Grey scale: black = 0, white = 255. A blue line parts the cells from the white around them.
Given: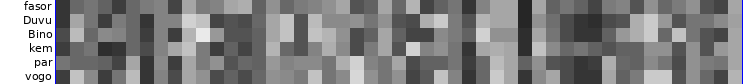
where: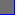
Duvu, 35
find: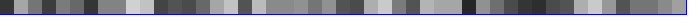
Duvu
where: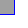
Duvu, 48
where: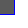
vogo, 26

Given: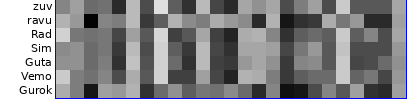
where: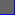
Vemo, 21
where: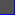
Guta, 6

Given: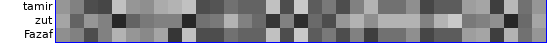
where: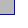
tamir, 32
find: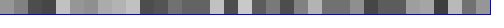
tamir
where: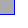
tamir, 7
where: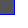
tamir, 11
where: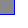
Fazaf, 6

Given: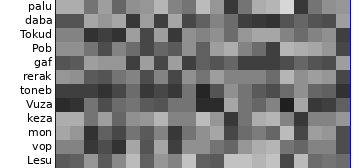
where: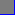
mon, 14
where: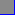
Lesu, 4

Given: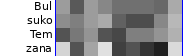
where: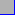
Tem, 8
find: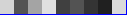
zana
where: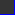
zana, 6
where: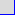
zana, 8
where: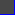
Tem, 4

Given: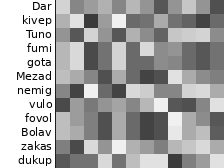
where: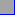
vulo, 4
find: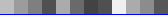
fovol
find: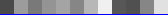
vulo
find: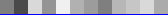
zakas
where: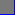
vulo, 2
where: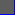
Bolav, 11
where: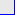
Bolav, 8

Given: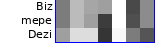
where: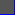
Dezi, 6
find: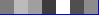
mepe
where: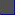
mepe, 5
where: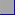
Biz, 2

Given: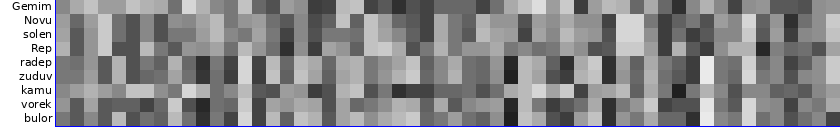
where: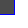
Novu, 18
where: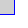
radep, 49
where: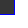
zuduv, 10
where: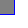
Rep, 51

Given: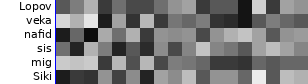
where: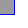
nafid, 17
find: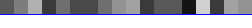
Lopov
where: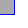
nafid, 3
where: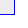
Siki, 14
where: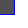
mig, 5
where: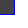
Siki, 4
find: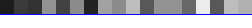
Siki

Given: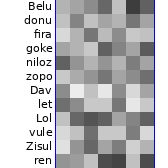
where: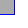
zopo, 1
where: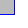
fira, 3
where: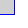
Zisul, 5
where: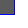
goke, 6
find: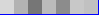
fira
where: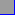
ren, 1

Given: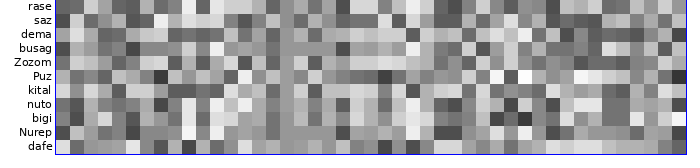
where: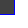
Puz, 23
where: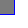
busag, 27
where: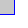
dema, 6
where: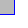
bigi, 17

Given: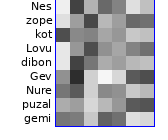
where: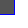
puzal, 6
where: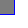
gemi, 1

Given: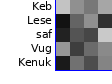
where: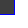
Vug, 1
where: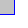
Keb, 0
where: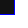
Lese, 0
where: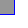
Vug, 0
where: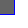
Lese, 1

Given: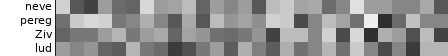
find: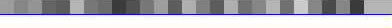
lud
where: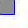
pereg, 14
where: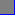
lud, 14
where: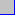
pereg, 25

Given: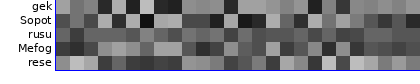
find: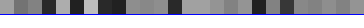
gek
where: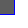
Mefog, 13
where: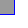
rese, 24
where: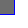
rusu, 13

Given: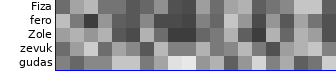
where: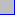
fero, 0
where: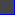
fero, 9
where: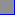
Fiza, 7
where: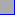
gudas, 16

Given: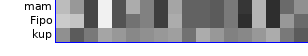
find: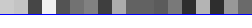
Fipo
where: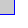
Fipo, 0
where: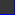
mam, 13
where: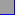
kup, 8
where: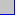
Fipo, 1

